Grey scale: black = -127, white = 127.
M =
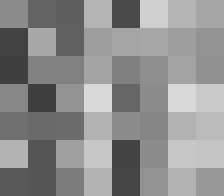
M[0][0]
12
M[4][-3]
5
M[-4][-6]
18
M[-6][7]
19
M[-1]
[-39, -43, -2, 51, -58, 18, 51, 24]
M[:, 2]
[-32, -31, 1, 18, -19, 32, -2]
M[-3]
[-16, -21, -19, 50, 12, 5, 50, 60]
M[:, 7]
[37, 19, 17, 73, 60, 69, 24]
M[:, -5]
[53, 30, 36, 89, 50, 71, 51]
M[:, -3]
[79, 39, 15, 12, 5, 12, 18]
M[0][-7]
-28
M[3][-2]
89
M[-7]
[12, -28, -32, 53, -53, 79, 53, 37]

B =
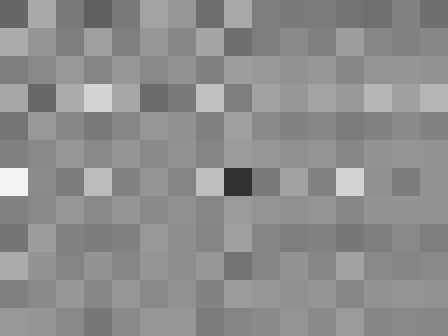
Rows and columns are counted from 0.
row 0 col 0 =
-25
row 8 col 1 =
28
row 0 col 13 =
-15
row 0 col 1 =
41
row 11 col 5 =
23
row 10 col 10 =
16
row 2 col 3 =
4
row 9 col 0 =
42
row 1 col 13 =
6
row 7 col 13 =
19
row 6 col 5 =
20
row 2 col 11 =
22
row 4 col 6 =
16
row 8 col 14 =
8
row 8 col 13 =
-1
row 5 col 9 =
22
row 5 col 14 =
20
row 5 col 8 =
27
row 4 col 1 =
25
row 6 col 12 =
83
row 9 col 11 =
6
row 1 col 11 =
1
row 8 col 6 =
14
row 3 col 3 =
84
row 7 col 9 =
21
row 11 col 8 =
5
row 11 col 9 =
10
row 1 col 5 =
22
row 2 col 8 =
30
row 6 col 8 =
-78
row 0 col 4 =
-6
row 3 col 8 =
-1
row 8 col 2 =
2
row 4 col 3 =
-6
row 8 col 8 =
31
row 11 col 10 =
21

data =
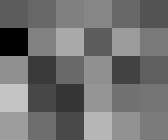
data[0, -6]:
-35
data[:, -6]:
[-35, -125, 16, 68, 29]
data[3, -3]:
21
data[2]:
[16, -69, -22, 16, -61, -32]
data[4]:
[29, -17, -54, 54, 18, -4]
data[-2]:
[68, -56, -73, 21, -13, -11]
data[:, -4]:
[0, 41, -22, -73, -54]
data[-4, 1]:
1

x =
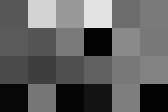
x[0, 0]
-40
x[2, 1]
-65
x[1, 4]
10
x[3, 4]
-1
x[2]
[-52, -65, -48, -30, -7, 3]
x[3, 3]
-108
